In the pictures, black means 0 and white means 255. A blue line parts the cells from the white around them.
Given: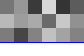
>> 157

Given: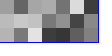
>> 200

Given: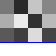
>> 234

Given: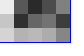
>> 48

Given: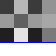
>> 96

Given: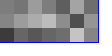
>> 156

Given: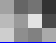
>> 154

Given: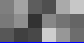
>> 143
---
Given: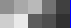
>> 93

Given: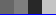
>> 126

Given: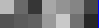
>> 201

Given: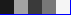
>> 58

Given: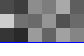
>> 100

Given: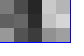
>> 60

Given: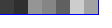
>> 96
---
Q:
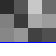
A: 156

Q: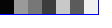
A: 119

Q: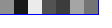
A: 235

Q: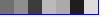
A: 60

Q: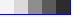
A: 244

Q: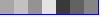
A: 147

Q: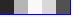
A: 39

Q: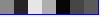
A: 230
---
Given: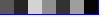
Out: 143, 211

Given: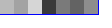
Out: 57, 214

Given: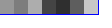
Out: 68, 199

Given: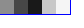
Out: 25, 245

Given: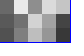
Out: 211, 234

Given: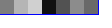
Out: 16, 208

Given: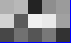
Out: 240, 240

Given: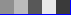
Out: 88, 233
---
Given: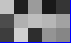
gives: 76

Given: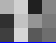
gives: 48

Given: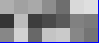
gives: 53

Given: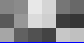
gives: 89

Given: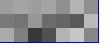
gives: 122

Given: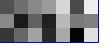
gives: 136

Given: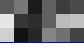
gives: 230

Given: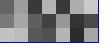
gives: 122
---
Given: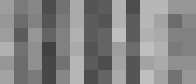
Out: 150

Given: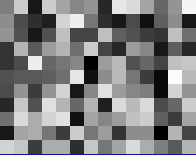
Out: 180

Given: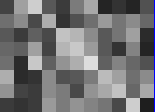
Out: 30

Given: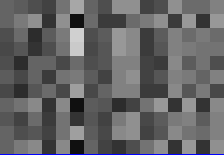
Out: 144

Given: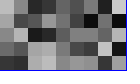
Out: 159

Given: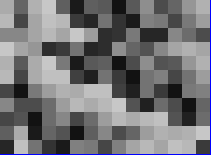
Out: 58

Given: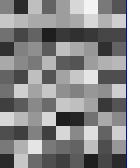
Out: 42
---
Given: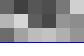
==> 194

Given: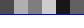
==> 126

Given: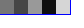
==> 118

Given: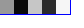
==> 152

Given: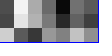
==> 207

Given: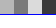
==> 122

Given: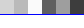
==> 186

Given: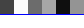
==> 148

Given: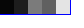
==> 96

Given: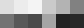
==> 222
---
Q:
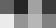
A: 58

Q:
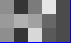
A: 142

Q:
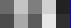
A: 76

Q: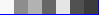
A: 178

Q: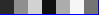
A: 210

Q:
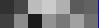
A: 27

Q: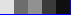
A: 226
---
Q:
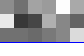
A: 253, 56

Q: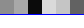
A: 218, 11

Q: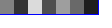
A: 219, 30

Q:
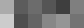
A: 204, 62

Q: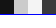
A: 244, 19

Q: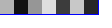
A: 222, 17

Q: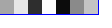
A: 253, 12

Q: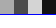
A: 212, 18

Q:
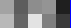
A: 227, 31
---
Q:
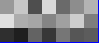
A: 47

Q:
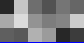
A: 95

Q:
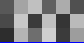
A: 45

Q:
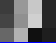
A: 103

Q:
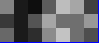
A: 104

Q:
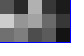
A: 112

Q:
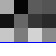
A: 199

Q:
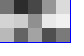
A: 185
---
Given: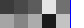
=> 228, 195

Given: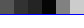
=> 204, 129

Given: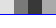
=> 225, 170

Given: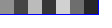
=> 209, 187

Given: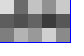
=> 220, 208

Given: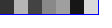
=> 217, 181

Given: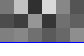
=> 217, 193
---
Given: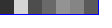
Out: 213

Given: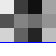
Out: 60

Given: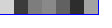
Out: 59

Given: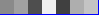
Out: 161

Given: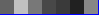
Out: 193

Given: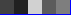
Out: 33
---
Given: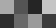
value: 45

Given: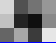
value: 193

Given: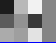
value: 91

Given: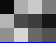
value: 181

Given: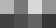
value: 67

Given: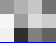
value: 246
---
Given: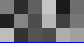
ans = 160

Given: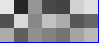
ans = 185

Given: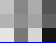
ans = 22

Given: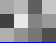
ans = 79

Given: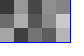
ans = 180

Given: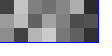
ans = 50
